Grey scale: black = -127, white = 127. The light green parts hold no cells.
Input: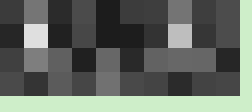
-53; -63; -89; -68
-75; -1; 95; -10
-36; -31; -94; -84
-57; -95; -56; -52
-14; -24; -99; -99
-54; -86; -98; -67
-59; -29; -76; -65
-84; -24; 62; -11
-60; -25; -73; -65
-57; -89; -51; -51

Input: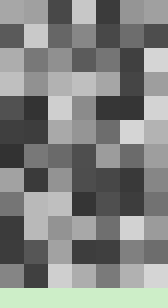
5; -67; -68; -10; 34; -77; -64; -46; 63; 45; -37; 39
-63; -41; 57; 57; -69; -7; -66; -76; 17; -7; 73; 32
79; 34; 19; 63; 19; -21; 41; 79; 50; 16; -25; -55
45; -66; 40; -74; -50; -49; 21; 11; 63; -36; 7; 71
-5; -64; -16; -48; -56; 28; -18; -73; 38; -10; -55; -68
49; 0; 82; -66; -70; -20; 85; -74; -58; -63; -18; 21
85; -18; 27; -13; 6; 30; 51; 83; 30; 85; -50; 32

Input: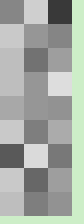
62; 73; -38; 73; 40; 62; 62; 73; 6
-1; -24; 90; -1; 22; 22; -13; 22; 79
18; 30; -7; 43; 18; 93; 30; 5; -70

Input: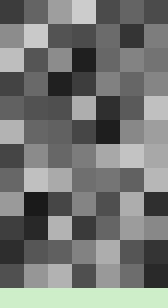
-47; -82; -65; 26; -24; -58; 51; -30; -60; 62; 12; -67
22; -41; -87; -101; 64; 11; -25; -45; -22; -42; 73; -27
50; -31; 51; -57; 42; -24; -30; -48; -95; 12; -44; 30
-48; 2; -69; 4; -16; -3; -57; 46; -66; -96; -51; 76
25; 45; -26; -48; -10; 40; -97; -80; 1; -24; -20; -52
-18; -42; 28; 45; -30; 67; 8; -37; -25; 3; -75; -27
-86; -75; 8; -80; 55; 40; 30; 64; 5; -12; -2; -52

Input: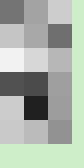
73; 76; -46; 114; 69; -11
59; -95; -52; 87; 40; 35
18; 29; 31; 55; -16; 77

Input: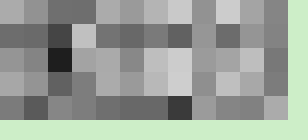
-4; 39; 21; -18; 43
-37; 20; 4; -21; 18
6; -30; -97; -58; -16
-2; -2; 35; 64; -17
-16; 43; 42; -12; 43
-23; 26; 8; -23; 26
-23; 56; 62; -5; 52
-69; 78; 76; -30; 73
27; 15; 27; 22; 18
5; 63; 36; -19; 76
1; 40; 62; 21; 36
43; -3; -7; 3; 5

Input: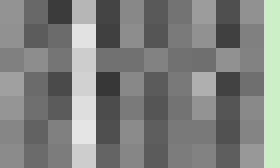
11; 6; 20; 31; 0; 17; 19
-19; -29; -16; -20; 13; -34; -23
-3; 0; -37; -54; -10; -20; -69
77; 101; 93; 81; 77; 97; 55
-27; -47; -52; -73; -14; -62; -59
5; 11; -4; 8; -14; 14; 7
-36; -32; -43; -37; 2; -42; -38
-3; -6; -12; -7; -14; -5; -12
1; -6; 19; 46; -15; 16; 28
-33; -45; -42; -60; 16; -63; -48
25; 4; 10; -15; 2; 0; 17

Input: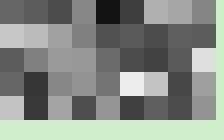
67; -24; -35; 71; -24
-69; -72; 1; 59; -35
36; 7; 26; 33; -50
-49; 18; 24; 1; 8
21; -10; -20; -46; -109
-63; 108; -50; -38; -65
-31; 67; -60; -51; 48
-50; -56; -37; -32; 38
18; 30; 95; -34; 5
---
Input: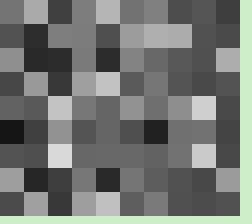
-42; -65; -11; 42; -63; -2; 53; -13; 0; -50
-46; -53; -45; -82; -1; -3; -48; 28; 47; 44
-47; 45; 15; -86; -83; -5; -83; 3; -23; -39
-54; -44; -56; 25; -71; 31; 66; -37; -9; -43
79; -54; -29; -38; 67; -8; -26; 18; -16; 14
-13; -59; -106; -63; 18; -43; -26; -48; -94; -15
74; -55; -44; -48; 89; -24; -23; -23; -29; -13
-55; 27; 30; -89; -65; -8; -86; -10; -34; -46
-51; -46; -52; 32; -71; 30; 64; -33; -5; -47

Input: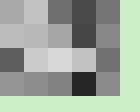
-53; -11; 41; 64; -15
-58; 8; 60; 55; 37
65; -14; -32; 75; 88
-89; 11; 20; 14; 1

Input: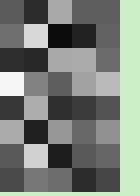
-34; -33; -36; -85; 41
-92; -29; -16; 89; -116
44; -20; -82; -87; 40
33; 59; 118; 2; -33
-68; -44; -72; 45; -80
-25; 17; 43; -95; 22
-40; -26; -40; 80; -99
-84; -57; -53; -8; -19

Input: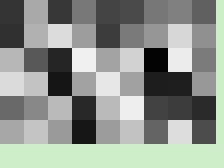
0; -31; -75; 41; -72; -7; -59; -53; -8
87; 16; -79; 49; 92; 29; -67; -5; 22
108; -4; 55; -39; -90; 112; 35; 82; -124
-97; 24; 91; 67; -106; 34; 103; 33; -98
-67; -85; -22; 8; 58; -87; 58; 110; -61
93; -51; 39; 68; 26; -105; 28; 66; -27

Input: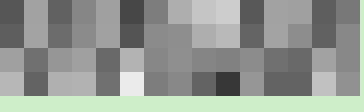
-33; -7; -41; 34; -30; 6; 32; -56; -2; 46; 69; 77; -39; 34; 32
-30; 8; -33; 35; -19; 11; 33; -43; 11; 14; 46; 57; -27; 35; 13
34; 8; 32; -15; 22; 32; -22; 51; 7; 15; 5; 1; 12; -15; -22
65; 17; 55; -28; 48; 50; -15; 107; -2; 8; -28; -72; 22; -28; -28

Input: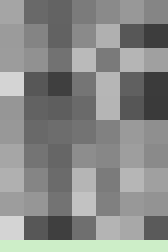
24; 5; 37; -22; -28; -4; 10
-40; -66; 27; 4; -29; 10; 48
53; 32; 28; 17; -13; 58; -5
-31; -68; 84; -40; -64; -10; 54
-41; -69; 22; -29; -33; -21; 53
26; 15; 24; -22; -18; -12; 1
30; 10; 38; -11; -25; 13; 7
54; 32; 48; 5; -20; 53; -4
24; 19; 29; 22; -12; 66; 0
40; -37; 84; -40; -64; -16; 52

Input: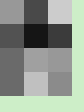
-54; 76; 24
-106; -68; -45
32; 24; -21
64; 11; -21

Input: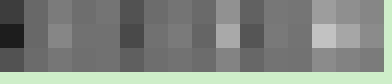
15; 6; -66; -23; -4; -17; -11; -45; -19; -11; -21; 17; -30; -8; -10; 29
38; 11; -98; -23; 6; -14; -14; -54; -14; -5; -26; 41; -42; -6; -12; 66
2; -4; -45; -20; -9; -16; -14; -32; -17; -13; -19; 3; -24; -12; -13; 11
